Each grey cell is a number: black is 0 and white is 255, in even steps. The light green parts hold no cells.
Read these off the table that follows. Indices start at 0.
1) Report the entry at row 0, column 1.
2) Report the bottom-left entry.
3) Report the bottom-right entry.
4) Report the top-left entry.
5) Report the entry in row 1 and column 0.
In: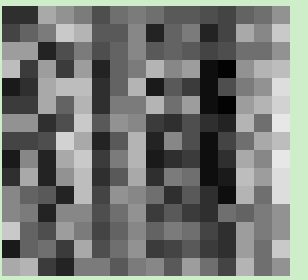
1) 47
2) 169
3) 146
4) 47
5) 68

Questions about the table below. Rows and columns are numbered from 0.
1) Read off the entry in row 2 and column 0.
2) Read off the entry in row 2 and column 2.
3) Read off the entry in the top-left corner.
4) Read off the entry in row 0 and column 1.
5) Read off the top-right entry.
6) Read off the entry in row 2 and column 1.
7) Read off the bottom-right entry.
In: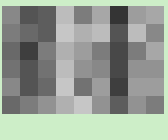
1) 105
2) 124
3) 136
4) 84
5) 167
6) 62
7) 124

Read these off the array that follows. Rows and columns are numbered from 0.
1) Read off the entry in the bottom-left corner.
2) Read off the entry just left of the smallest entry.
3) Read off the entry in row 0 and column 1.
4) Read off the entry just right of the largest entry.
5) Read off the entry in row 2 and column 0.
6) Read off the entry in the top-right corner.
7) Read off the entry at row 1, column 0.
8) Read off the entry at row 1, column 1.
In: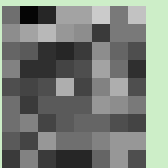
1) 58
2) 111
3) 5
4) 121
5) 101
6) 194
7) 141
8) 163

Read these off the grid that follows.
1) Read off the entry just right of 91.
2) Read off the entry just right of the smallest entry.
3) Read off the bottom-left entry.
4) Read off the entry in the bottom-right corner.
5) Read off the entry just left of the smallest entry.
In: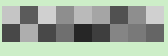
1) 208
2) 62
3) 72
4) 101
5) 111

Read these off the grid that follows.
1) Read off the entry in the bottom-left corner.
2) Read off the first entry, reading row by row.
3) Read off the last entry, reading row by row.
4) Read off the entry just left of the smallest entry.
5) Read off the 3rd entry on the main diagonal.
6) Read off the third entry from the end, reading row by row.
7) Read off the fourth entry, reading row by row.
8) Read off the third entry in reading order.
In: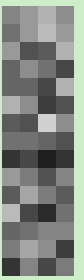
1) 52
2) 132
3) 123
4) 71
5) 91
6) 132
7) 141
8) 177

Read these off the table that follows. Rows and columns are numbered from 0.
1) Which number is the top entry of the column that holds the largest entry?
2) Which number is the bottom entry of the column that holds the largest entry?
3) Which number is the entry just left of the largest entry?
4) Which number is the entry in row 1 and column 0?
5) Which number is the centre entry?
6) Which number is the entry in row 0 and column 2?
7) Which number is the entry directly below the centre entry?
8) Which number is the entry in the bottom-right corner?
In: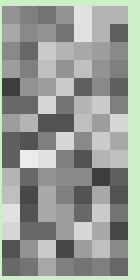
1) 127
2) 116
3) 95
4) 168
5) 214
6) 116
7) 127
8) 104

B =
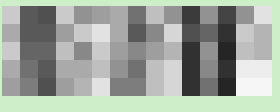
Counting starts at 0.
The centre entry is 136
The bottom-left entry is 158
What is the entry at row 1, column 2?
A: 89
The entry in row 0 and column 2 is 80
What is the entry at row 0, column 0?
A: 202
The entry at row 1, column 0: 170
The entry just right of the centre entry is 158
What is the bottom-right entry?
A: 246
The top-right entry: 226
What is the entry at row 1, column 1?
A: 89
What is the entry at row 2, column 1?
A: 101
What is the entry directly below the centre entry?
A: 113
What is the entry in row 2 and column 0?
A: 202
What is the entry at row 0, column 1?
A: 89

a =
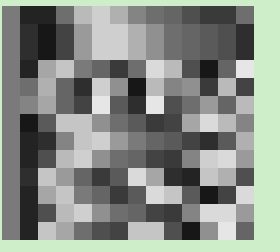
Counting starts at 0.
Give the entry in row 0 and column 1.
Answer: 35
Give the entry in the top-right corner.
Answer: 110
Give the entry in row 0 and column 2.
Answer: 35
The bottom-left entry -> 122
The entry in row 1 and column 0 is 122
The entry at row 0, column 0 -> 122
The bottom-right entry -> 101
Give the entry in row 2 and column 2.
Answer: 23
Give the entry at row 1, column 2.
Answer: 23
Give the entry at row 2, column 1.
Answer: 46

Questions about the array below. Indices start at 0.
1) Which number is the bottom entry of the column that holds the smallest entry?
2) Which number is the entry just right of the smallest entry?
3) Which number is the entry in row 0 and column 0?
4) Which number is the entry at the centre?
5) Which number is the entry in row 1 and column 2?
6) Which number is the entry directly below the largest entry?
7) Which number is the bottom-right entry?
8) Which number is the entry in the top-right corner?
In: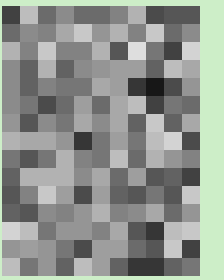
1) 54
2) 75
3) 65
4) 118
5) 130
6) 158
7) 118
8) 86

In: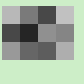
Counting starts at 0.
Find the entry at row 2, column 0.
153
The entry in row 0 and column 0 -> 184
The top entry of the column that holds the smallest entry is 122
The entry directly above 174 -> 133

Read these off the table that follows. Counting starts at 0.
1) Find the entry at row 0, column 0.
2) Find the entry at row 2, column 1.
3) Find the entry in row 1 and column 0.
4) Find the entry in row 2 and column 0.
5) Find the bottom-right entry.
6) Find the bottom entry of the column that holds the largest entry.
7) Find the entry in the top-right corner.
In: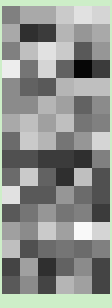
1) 128
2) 191
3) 169
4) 128
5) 68
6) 160
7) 213

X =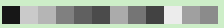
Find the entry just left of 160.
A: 236
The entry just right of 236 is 160

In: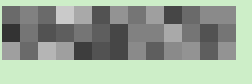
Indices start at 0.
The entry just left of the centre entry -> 94
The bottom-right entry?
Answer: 147
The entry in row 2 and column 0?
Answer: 159
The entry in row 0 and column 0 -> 106
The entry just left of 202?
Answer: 106
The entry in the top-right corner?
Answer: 138
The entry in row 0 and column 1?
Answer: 129
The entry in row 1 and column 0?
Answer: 51
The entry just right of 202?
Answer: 169
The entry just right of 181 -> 159
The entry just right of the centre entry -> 129
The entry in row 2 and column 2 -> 181
